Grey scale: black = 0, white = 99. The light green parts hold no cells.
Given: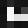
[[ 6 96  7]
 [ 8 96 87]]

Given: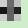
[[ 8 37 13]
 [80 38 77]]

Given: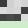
[[85 82 83]
 [26 29 26]]

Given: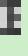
[[81 32 80]
 [81 27 37]]

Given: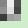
[[56 86 27]
 [23 61 64]]

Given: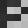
[[17 77 73]
 [19 18 16]]

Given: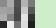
[[63 61 29]
 [67 51 27]]
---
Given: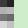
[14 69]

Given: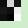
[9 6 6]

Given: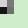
[47  8]

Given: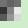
[43 51 35]

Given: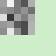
[68 57 63 63 55]

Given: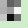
[46 60 77]

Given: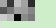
[17 61  3]

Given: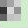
[82 84 39]

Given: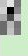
[46  0 66]
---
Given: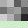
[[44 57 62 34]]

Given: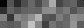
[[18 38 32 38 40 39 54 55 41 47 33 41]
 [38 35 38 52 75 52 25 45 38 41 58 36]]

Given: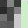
[[16 28 50]
 [37 35 78]]

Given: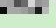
[[ 5 65 65 61 53 11 72]]

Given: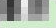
[[49 26 44 86 52 45 60]]

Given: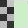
[[72 17]
 [73 20]]

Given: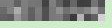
[[41 50 67 49 38 48 31 47 56 44 51 47 52 63 45]]
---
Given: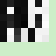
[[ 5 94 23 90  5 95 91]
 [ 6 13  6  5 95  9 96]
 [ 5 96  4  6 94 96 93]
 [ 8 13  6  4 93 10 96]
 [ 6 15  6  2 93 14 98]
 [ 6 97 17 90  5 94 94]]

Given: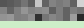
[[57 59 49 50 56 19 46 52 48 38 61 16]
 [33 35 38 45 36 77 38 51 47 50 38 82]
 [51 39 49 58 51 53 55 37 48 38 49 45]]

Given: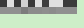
[[56 56 56 48 54 54 55 54 56 56 55]
 [22 87 22 81 22 87 24 87 87 23 23]]

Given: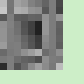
[[17 49 32 41 54 62 54 47 73]
 [73 46 63 59 50 46 39 48 28]
 [77 45 68 66 57 55 34 48 26]
 [34 49 36 35 39 38 57 48 58]
 [56 50 43 32 25 13 58 48 38]
 [57 49 44 33 25 13 58 48 37]
 [57 49 47 39 32 23 54 48 38]
 [60 48 49 41 33 24 52 48 36]
 [41 47 49 56 61 68 42 47 55]
 [47 49 42 38 36 30 55 48 47]]

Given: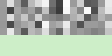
[[60 90 60 35 72 66 86 57 40 82 56 60 56 50 54 76]
 [61 86 60 36 72 85 94 43 25 98 60 80 34 37 60 91]
 [60 26 64 54 62 46 75 37 23 96 70 52 97 30 73 89]
 [60 86 61 77 54 81 55 52 47 56 68 76 34 50 70 61]
 [59 29 58 64 70 29 95 62 67 91 56 32 60 60 57 85]]

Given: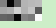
[[39 37  3 51 47 97]
 [50  2 36 70 72 73]
 [65 68 81 69 76 35]]

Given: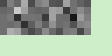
[[43 67 62 40 29 37 54 41 31 47 49 28 49]
 [29 49 40 66 29 49 54 33 31 62 44 38 33]
 [40 42 78 62 41 39 40 63 60 22 44 54 45]
 [43 47 18 45 45 44 23 63 42 41  9 61 49]
 [43 42 45 19 37 49 37 56 42 44 32 51 54]]
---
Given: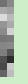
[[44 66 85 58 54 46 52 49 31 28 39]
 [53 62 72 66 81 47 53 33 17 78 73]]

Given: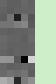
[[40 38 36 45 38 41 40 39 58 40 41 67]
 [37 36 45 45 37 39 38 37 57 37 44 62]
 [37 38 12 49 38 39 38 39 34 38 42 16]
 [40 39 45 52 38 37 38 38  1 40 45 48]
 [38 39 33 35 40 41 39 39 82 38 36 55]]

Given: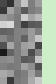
[[28 22 59 81 38 52 32 10 53 50 66 62]
 [19 63 54 84 40 44 65 39 56 47 61 22]
 [56 51 48 47 50 50 48 48 48 48 45 47]
 [76 35 79 25 51 38 62 59 35 63 49 50]
 [49 48 64 34 60 60 65 30 38 55 62 66]
 [61 52 72 36 49 77 27 50 76 31 46 78]]

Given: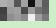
[[68 25 28]
 [65 60 55]
 [33 62 60]
 [63 29 54]
 [ 7 61 93]
 [60 44 61]
 [36 38 47]]

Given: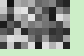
[[82 77 51 11 35 63 23]
 [ 7 38 18 37 26 87 78]
 [67 84 72 23 75 83 21]
 [60 88 59 62 15 81 53]
 [68 33 88 47 36 47 86]
 [40 59 35 54 33 29 10]
 [45 29 47 45 36 61 87]
 [51 12 11 41 19 28 69]
 [21 54 86 28 24 25 85]
 [14 38 73 64 17 64 14]]

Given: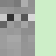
[[50 59 78 39 60 61 61 59]
 [51 58 19 61 59 65 63 61]
 [47 55 69 55 60 65 63 62]
 [67 56 33 64 55 57 58 58]
 [56 57 84 54 55 61 59 58]]
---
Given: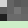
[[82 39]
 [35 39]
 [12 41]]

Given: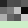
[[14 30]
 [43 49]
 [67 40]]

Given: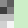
[[53 36]
 [24 48]
 [74 74]]

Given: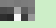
[[48 49]
 [28 30]
 [18 15]]

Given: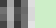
[[24 65]
 [44 69]
 [39 69]]

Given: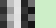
[[28 75]
 [18 61]
 [28 75]]
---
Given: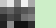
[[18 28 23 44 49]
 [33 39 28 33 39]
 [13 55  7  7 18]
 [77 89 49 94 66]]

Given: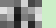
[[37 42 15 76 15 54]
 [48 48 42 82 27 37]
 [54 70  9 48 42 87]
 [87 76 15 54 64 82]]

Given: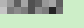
[[76 48 54 48 31 54 48 14 43]
 [70 59 37 64 31 37 59 64 37]]

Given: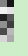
[[51  8]
 [56 24]
 [13 34]
 [83 66]
 [29 72]
 [94 88]]

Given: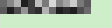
[[35 12 30 58 24 18 69 41 12 18 12 30 41]
 [41 52 69 12 24 74 47 84 52 63 79 47 35]]

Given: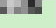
[[34 72 50 56 34 28]
 [61 78 72 56 17 50]]

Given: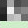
[[24 65 30 36]
 [12 71 76 42]
 [18 93 47 53]]
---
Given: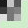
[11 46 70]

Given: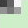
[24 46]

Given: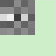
[37 55 23 39 46]

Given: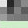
[88 28 47]

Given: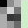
[ 1 83 24]

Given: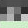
[29 61 31]

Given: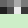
[39 29]

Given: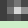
[24 45 33]

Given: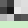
[37  9 29]
